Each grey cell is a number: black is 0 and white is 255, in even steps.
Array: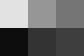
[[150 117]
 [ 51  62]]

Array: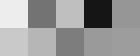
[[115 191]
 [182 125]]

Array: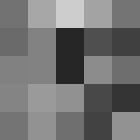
[[167 205]
 [130  38]]

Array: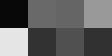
[[105 101]
 [ 50  80]]

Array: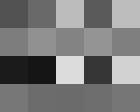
[[105 188]
 [145 131]]

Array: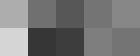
[[112  87]
 [ 54  61]]

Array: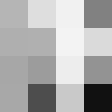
[[222 241]
 [176 243]]

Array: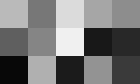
[[119 219]
 [133 240]]

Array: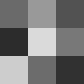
[[153  82]
 [218 120]]
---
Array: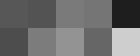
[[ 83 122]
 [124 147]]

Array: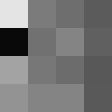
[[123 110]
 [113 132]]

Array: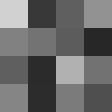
[[ 56  95]
 [115  92]]

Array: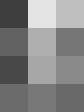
[[228 191]
 [175 118]]

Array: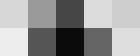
[[154  70]
 [ 86  11]]

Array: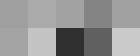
[[170 162]
 [196  48]]

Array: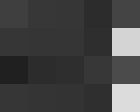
[[55 54]
 [53 53]]

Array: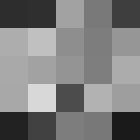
[[ 47 162]
 [192 142]]
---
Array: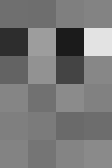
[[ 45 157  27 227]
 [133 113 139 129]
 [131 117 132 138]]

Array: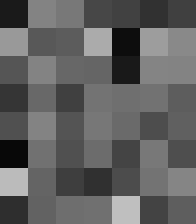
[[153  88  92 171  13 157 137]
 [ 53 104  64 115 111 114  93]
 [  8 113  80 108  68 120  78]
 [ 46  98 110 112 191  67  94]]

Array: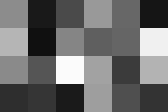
[[181  16 133  95 101 240]
 [ 46  53  26 158  79  51]]

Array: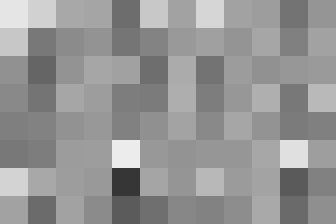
[[199 120 139 147 117 131 153 160 148 166 128 162]
 [137 116 166 157 125 123 174 125 151 175 120 185]
 [120 125 156 157 236 152 147 150 150 167 224 158]
 [162 107 162 139  91 111 135 130 141 169 106 143]]

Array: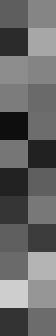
[[ 43 167]
 [124 106]
 [118  33]
 [ 53 120]
 [106 180]
 [ 51 108]]

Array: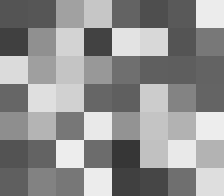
[[ 64 144 211  66 227 216  84 120]
 [102 223 209 102  95 204 131 100]
 [ 83  99 237 108  54 193 233 179]]

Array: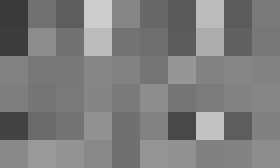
[[ 60 140 114 187 115 110  91 172  97 119]
 [125 117 121 133 122 141 117 123 131 134]
 [136 153 147 136 112 149 146 129 131 141]]

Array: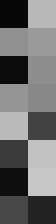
[[144 154]
 [149 136]
 [ 58 194]
 [ 72  35]]
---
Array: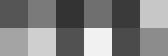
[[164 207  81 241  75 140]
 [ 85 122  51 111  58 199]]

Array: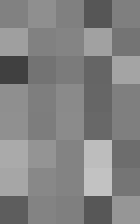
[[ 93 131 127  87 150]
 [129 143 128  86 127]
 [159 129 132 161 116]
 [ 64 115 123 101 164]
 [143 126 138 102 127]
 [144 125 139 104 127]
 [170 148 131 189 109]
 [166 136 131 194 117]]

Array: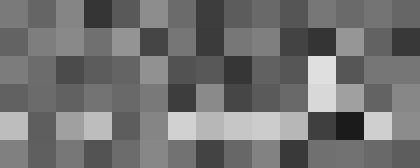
[[128  95 119  83 108 135 114  67 103 130  57 112 114 105  93]
 [122 101 133  53  89 141 107  61  92 105  85 119 106 116 102]
 [ 99 126 137 112 148  69 118  59 119 127  67  52 150  98  56]
 [124 108  75  92 100 145  82  88  54  97  86 223  86 118 118]
 [ 97 107  97 115 105 121  61 138  70  90 105 216 160  99 135]
 [189  94 160 189  93 133 209 183 198 204 183  63  27 207 140]]

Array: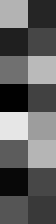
[[ 85  57]
 [179  37]
 [ 31  70]
 [112 186]
 [  1  65]
 [230 157]
 [ 92 181]
 [  8  71]]

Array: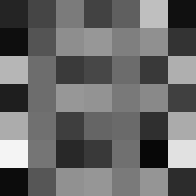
[[ 12  86 145 150 122 149  44]
 [ 36  69 123  66  95 191  16]
 [ 14  84 142 151 127 144  51]
 [182 109  58  71 108  57 175]
 [ 30 109 151 147 121 137  64]
 [172 112  62 101 106  47 171]
 [244 117  40  57 112   7 225]]

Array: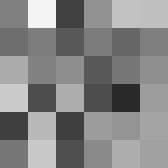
[[118 200  79 137 174 161]
 [128 244  65 146 194 191]
 [110 125  88 124 102 126]
 [171 130 142  88 119 143]
 [202  77 174  77  41 157]
 [ 64 185  64 156 148 164]]
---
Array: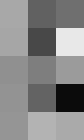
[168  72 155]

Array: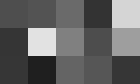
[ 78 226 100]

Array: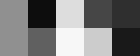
[144  96]

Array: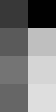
[ 56 191]

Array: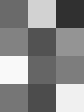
[106  82 125]

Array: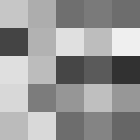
[198 178  70 191 102]

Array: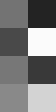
[115 251]
